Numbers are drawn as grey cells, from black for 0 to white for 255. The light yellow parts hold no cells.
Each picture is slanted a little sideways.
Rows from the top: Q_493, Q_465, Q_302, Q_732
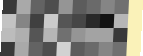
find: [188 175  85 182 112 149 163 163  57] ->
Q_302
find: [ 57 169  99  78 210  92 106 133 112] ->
Q_732
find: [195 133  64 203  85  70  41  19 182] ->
Q_465

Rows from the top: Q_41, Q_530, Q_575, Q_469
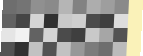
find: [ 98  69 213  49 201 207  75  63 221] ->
Q_530
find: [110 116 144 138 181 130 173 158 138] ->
Q_41
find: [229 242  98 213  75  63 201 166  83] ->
Q_575

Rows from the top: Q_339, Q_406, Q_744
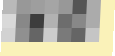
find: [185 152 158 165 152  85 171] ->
Q_339
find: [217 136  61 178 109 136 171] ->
Q_406
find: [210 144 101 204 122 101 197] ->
Q_744

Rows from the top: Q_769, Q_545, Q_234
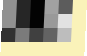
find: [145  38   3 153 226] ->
Q_545
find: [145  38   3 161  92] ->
Q_769

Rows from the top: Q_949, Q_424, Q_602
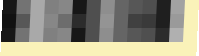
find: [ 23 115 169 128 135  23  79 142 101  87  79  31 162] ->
Q_949

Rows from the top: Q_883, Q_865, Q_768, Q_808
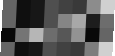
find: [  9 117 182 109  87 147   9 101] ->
Q_768
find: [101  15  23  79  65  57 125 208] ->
Q_808

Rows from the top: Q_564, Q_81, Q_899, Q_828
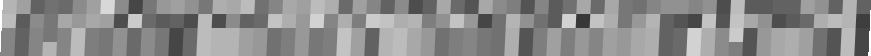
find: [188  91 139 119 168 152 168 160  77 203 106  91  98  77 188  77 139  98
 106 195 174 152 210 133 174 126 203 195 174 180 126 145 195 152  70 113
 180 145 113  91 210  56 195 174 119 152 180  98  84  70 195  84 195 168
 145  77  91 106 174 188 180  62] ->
Q_81
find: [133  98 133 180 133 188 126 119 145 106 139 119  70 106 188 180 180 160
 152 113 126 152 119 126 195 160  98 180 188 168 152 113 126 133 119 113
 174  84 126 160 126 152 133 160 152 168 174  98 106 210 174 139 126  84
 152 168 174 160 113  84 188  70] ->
Q_828
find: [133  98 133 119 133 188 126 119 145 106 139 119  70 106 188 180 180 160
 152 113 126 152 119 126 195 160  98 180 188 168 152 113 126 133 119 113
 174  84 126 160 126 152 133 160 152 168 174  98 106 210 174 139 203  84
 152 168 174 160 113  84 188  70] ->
Q_899
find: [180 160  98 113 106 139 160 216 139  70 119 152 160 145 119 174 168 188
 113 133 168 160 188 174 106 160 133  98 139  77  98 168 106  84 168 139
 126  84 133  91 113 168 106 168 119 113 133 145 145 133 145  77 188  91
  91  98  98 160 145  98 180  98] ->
Q_564

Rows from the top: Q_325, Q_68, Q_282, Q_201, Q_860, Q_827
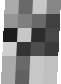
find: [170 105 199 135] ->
Q_325
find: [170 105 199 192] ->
Q_860
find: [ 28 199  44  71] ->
Q_282
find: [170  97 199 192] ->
Q_827
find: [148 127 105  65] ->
Q_68
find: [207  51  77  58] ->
Q_201

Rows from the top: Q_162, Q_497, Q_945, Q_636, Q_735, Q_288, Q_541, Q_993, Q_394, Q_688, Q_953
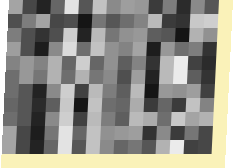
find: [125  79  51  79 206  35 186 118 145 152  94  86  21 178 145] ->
Q_945
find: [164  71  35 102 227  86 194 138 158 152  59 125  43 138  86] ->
Q_162
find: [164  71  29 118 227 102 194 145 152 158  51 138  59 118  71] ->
Q_688
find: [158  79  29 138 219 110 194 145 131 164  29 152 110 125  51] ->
Q_636
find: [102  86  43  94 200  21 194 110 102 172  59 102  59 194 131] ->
Q_993
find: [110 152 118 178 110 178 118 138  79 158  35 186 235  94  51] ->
Q_288

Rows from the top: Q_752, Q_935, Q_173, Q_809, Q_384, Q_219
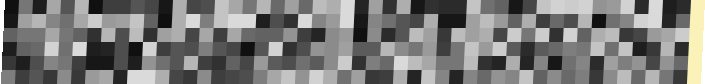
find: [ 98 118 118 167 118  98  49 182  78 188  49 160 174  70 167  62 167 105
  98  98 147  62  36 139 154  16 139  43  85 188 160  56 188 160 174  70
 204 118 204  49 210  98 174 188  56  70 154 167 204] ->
Q_173
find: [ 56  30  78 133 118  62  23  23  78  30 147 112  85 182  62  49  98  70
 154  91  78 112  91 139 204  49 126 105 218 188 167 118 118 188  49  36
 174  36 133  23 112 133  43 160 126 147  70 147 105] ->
Q_384
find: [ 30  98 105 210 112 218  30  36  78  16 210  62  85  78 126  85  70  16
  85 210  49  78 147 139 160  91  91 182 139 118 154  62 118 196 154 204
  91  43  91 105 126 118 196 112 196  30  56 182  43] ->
Q_809
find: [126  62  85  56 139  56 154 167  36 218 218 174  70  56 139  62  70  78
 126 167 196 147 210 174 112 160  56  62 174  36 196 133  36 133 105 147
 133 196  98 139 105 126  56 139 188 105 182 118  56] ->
Q_219

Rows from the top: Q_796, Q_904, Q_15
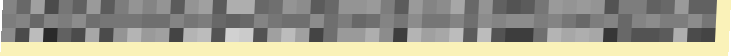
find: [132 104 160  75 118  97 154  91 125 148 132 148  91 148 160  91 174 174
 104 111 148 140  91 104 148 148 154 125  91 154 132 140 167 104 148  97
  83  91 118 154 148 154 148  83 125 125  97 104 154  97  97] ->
Q_796
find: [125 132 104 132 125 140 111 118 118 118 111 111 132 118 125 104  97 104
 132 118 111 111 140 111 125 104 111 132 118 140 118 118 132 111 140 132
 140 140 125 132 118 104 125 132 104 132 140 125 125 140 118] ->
Q_904

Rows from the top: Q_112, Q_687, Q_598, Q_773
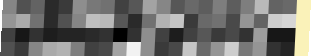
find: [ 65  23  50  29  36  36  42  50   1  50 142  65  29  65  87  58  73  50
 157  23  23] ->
Q_598
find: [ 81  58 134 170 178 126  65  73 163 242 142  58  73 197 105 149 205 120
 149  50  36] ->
Q_773

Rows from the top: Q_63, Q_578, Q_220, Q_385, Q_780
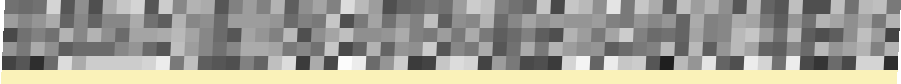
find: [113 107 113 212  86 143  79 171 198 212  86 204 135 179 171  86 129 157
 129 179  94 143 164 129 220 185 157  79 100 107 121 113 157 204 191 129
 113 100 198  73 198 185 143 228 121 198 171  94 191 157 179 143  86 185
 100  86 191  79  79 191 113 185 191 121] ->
Q_63
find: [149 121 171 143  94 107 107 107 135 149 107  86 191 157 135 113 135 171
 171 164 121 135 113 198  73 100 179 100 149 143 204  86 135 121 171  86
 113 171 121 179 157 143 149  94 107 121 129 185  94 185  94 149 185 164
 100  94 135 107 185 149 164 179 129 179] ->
Q_385

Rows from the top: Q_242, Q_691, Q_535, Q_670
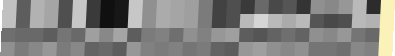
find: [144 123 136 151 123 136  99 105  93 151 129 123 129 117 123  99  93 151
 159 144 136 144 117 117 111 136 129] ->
Q_670
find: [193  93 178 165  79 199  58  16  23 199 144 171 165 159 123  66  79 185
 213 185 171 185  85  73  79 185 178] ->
Q_691
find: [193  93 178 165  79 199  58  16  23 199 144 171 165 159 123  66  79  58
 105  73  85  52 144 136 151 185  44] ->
Q_242

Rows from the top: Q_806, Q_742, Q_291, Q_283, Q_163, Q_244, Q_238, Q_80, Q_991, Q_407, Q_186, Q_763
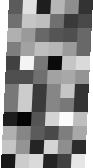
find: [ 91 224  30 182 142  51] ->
Q_806
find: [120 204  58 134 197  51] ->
Q_238
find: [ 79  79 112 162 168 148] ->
Q_244
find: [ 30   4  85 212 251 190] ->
Q_991
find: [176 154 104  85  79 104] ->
Q_291
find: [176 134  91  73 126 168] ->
Q_407

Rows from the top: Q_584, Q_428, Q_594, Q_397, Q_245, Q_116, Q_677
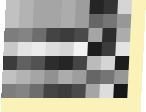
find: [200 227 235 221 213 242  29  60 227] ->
Q_397
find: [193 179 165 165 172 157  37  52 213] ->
Q_584

